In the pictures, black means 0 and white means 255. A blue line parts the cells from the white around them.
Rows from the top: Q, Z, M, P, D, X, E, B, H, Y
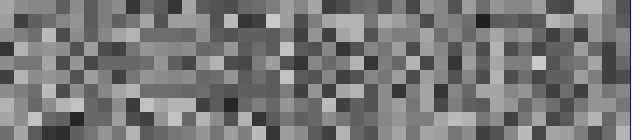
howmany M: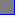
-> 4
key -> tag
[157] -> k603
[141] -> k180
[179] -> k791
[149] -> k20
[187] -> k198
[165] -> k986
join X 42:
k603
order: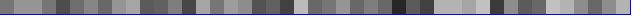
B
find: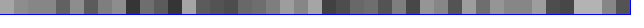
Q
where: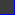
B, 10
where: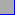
Z, 28

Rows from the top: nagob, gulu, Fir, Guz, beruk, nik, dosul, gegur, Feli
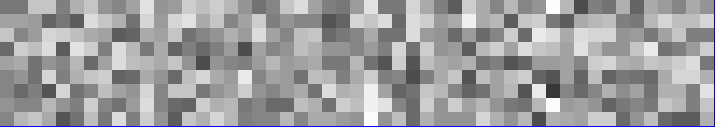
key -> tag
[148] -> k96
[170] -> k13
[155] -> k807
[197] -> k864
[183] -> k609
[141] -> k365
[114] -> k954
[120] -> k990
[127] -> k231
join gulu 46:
k990
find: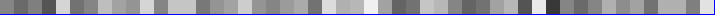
dosul
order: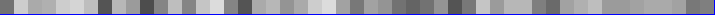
beruk
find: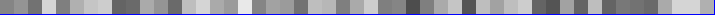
nik
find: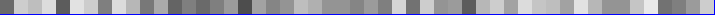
Guz
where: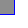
dosul, 45
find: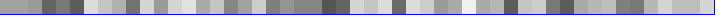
gulu

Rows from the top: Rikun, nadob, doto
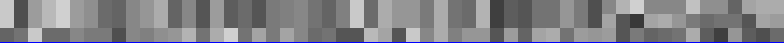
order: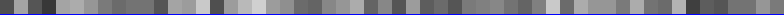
nadob
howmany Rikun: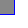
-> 7

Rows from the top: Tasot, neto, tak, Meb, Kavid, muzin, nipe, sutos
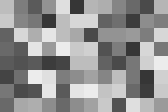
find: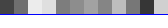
muzin
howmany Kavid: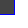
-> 1
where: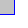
nipe, 8
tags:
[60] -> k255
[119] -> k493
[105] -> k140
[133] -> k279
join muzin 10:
k493

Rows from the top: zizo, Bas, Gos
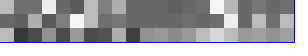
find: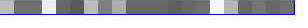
zizo
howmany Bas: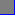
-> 1
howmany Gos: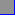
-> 3
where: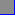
Gos, 13
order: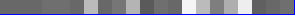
zizo
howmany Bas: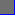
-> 4

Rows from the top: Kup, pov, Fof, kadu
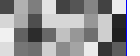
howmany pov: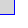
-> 4
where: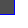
pov, 3
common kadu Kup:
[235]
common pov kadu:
[207]
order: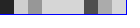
pov
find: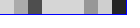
pov
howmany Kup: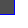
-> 0

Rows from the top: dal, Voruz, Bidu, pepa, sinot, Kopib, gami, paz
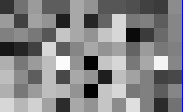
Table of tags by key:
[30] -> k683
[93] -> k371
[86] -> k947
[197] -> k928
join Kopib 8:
k683
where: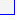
sinot, 12
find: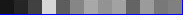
pepa
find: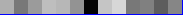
gami
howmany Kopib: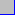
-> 3
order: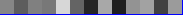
Voruz

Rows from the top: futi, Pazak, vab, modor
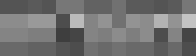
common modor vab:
[77]
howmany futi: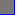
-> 3

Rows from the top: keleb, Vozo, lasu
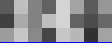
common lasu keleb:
[163]
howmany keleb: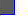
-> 2
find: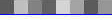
keleb
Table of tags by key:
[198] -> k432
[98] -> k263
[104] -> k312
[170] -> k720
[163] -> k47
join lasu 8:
k47

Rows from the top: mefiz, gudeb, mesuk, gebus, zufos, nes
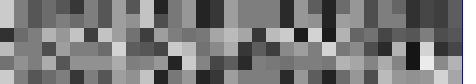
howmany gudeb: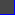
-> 1
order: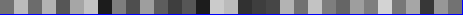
mesuk
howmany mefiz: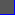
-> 4
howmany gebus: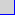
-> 3

